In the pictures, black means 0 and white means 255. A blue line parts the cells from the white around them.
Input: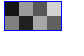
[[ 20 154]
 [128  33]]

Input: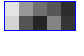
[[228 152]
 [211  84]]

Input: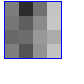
[[125  44]
 [118  95]]

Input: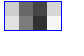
[[206 104]
 [225 124]]

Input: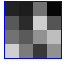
[[35 29]
 [88 43]]

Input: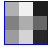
[[177 240]
 [129 173]]

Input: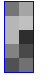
[[117 165]
 [182 192]]

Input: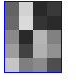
[[ 99 210]
 [105 218]]
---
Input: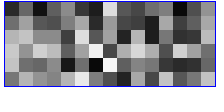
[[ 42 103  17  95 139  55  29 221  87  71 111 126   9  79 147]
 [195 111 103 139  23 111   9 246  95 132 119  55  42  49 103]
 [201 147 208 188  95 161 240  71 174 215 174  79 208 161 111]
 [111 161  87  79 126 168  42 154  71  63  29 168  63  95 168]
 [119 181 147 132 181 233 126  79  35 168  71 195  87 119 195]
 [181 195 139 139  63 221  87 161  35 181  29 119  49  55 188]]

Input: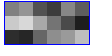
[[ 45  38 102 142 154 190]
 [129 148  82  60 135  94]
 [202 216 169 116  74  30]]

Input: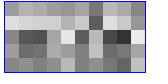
[[135  87  81 165 229  93 185  73  51 235]
 [157 108 114 171 157 128 193 108 120 165]
 [135 143 128 143 185 128 143 120 101 193]
 [157 179 171 157 150 165 120 185 171 135]
 [222 214 208 208 179 201  93 222 201 150]]

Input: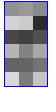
[[ 72  65  79]
 [100 100 116]
 [217 124 196]
 [181 131 167]
 [145 153 138]
 [210 203  44]]

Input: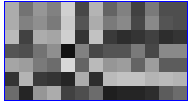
[[108  37 150 172  65  78 108  31  37  37  45  92 108]
 [186  65 172 165 208  52 194  58  45  52  65  45  52]
 [ 84  78 115 143  18 129  71  84  84 122  71 137 137]
 [172 115 150 129 208  71 180 100 129  65 122  78  78]
 [172 129 143 122 202  84 172 122 137  71 137  84  78]
 [165 157 122 108 216 100 186 150 157 100 157  92  92]
 [ 52 180  58  52  37 172  45 186 194 194 180 186 180]]

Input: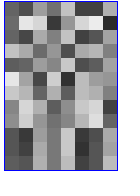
[[ 85  57 157 120 200  57  78 170]
 [ 85  65 170 120 200  50  85 163]
 [100  71 170 128 194  65  85 163]
 [100  78 157 113 194  65  65 176]
 [ 93  85 176 120 188  65  85 188]
 [ 93 100 157 134 200  78  93 163]
 [230 163  71 206  50 188 157 150]
 [194 170 107 150  78 170 182 128]
 [200 182 100 176  93 188 176 128]
 [142 206 150 113 134 182 222 100]
 [134 214 176  93 142 200 214  65]
 [107 230 214  57 150 214 236  43]]

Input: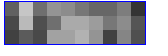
[[ 65  91  73 162 162 178 148  65 133  79]
 [ 73 186  79 111 170 170 156 119 140  85]
 [ 97 198 111 148 140 119 103 103 125  52]]
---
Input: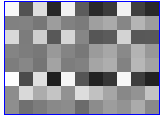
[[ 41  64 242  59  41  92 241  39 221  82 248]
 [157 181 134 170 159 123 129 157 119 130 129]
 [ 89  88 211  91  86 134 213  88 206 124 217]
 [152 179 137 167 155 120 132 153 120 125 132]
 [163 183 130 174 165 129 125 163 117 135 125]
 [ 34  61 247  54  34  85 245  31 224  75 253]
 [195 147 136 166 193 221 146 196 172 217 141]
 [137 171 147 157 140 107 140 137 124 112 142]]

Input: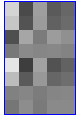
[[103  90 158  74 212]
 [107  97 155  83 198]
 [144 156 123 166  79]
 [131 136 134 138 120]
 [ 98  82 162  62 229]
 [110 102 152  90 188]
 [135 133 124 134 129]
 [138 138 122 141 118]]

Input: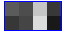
[[ 56 198  77  91]
 [ 25 220  69  55]]

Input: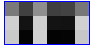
[[119  67  63 142  65 122]
 [208  18  19 207  19 208]
 [199   4   3 209   4 201]]

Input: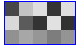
[[222  53 222 195  71]
 [ 49 225  51  91 217]
 [148 125 150 167 145]]

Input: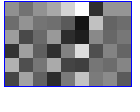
[[149 149  47 252 211 168 146 114 144]
 [109 100 193  19  90 111 116 147 109]
 [119 103 137  30  45 153 106  73 157]
 [101 131  79 221 130  47  95 160  51]
 [133 108 118  63  68 170 118  79 177]
 [ 90 139 123 195 122  44  97 163  69]]

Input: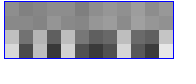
[[152 141 157 144 150 142 127 141 141 134 129 142]
 [145 150 160 139 156 150 134 137 149 132 137 137]
 [197  96 106 190 104  95 119 189  95 180 114 192]
 [231  59  88 214  80  58  81 209  56 190  75 216]]

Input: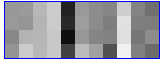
[[112 131 206 134 140 153  34 204 183 154 152]
 [125 127 225 126 140 158  41 203 180 149 153]
 [141 119 223 130 133 151  15 200 182 179 136]
 [108 128 241  81 160 187  65 200 183 203 148]]

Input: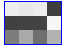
[[ 63 237 232 238]
 [246  67  66  65]
 [178 111 169 125]]
